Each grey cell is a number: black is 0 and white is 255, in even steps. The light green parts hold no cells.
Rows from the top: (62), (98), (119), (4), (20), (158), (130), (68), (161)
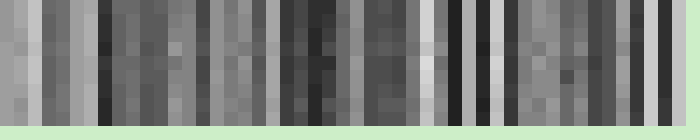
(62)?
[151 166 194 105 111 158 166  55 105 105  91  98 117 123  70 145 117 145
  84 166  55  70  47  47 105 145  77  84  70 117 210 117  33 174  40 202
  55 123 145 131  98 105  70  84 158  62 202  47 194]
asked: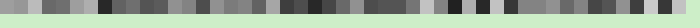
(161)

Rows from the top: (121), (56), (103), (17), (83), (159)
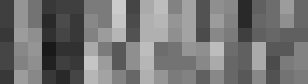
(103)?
[ 56 156 143  49  69  56 130 156 182  82 176 176 143 163  75 136 123  63
  96 103  96  96]
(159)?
[ 56 156 136  56  41  69 182 163 130 103 176 149 123 130  96 136 103  88
 136  82 115 123]

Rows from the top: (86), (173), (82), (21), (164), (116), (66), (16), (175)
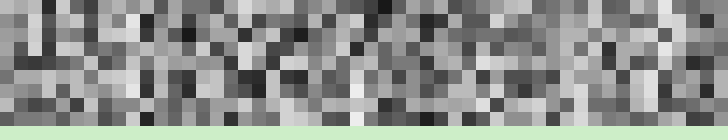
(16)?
[187 101  71  87 157  64 195  94 136 136 187 130  94 143 109 157 157 203
 130 179 210 164 122 179 171 195 187  50  79 171 149 171 164 171 222  71
 171 195 210 149 101 210 109 109  87 179 210  79  94 109 143 122]
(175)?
[ 94 122 122 130  94 149 157  79 109 203  37 136 101 164 101 164  50 149
 122 109 210 203 179  87  79 237 122  79  94  79  30  71 187  57  94 203
 143 143 187  71 187 216 164 122 130  94 109 164 187  64  71 149]
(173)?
[143 115 210  87 171 195  87 179 130 229  37 130 171  64 136 179  94 195
  71 122 109  87 179  71 171 203  44  87 157 115  37  57 171  87  87 210
 149 109 143 122 171 157 203 122 122  94 109 216 210 115  50 143]
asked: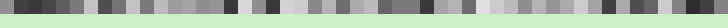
(164)

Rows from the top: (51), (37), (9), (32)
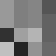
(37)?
[153 127 133  98]
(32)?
[192  36 147 105]
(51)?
[153 127 133  85]
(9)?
[ 49 160 180  98]

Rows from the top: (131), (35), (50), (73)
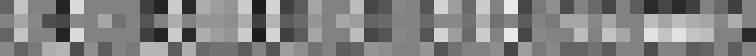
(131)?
[100 195 130 130  36 218 130 130 130 130  64  36 203  42 173 157 149 203
  29 211  64  92 165 130 130 188  70  85 136 130  85 211 157 106 203 130
 232  70 122 142  78 130 106  70 130  92  42  70  42  64 130 106  64 130]
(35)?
[130 165 136  78  70 136 130 165 114 130  85 130 173 130 149 149 142 173
  64 180  92 106 149 130 165 157 100 106 130 130 106 136 136 114 173 114
 130  92 130 122 165 165 136 165 130 130 188 165 188 173 165 136 173 130]
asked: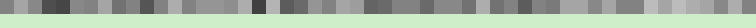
(35)
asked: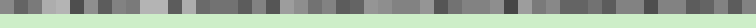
(73)
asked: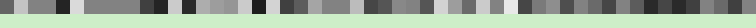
(131)
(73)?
[136 100 122 173 180  78 142  92 130 122 180 180  92 173 106 114 114  92
 130  85 157 142 114 130  92 100 149 142 130 130 149  85 114 130 130 142
  70 157 122 136 100 100 114  92 130 130  78 130 130  92 100 130  92 130]
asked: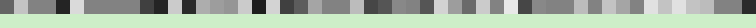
(50)

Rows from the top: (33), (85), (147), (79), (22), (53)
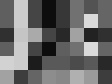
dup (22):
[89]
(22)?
[210 204  28  89  89  75  89  40]

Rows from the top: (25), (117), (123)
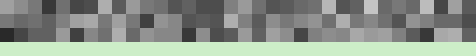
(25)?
[160 141 120  56 112  70  77 174  91 154 120 112  84  97  77  77 128 154
 112  84  91 105 112 182  84  97 196 105 120 105 188  70 160  91]
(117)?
[120 105 112  97 128 160 168 120 160 120  64 147 135  84  91  84 174 128
  91 141 120 135 147 112 174 120 135 112  84 147 128 105 105  77]

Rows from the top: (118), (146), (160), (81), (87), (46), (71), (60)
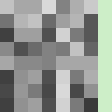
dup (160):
[159]
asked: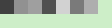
(46)
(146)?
[115 181 194 107 159 181  87]
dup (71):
[72]
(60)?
[ 64 145 159  80 210 122  58]
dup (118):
[167]
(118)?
[194 167 167 217 130 174 202]

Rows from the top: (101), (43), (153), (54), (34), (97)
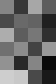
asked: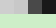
(97)
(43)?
[ 73 105  99  32]
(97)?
[206 200  73  24]

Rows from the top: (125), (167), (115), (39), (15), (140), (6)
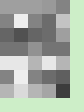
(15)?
[231 231 181 231 181]
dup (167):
[131]
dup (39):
[116]
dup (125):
[159]
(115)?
[101  81 101 108 159]
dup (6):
[181]
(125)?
[159 159 159 153 131]

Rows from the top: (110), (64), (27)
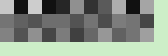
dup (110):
[17]
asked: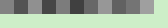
(27)
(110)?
[199  17 205  17  38 144  50  90 173  17 165]
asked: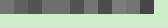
(64)

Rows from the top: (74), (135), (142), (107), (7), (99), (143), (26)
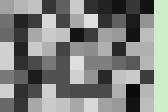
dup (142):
[19]
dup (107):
[176]
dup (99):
[81]
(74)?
[161 182 194  54  97 202  48  34  19  54  19]
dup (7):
[127]
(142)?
[105  54 168 202 194  19  60 161 153  19 188]
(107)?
[208  34 202 176  68 147 141 176  41 176 176]

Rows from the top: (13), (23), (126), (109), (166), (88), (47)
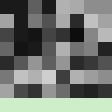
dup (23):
[163]
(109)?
[102  20  26  88 177 114 128  34]

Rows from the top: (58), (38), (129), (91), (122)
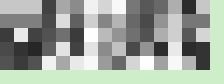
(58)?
[199 199 199  66 167 139 241 213 248 119  88 104 174  44 199]
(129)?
[ 59 233  66  82 112  59 254 186 147 112  82 174 207  88 213]

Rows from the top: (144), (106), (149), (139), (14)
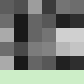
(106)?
[109  25 101  87  33  46]
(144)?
[ 93  80 157  59 116 109]

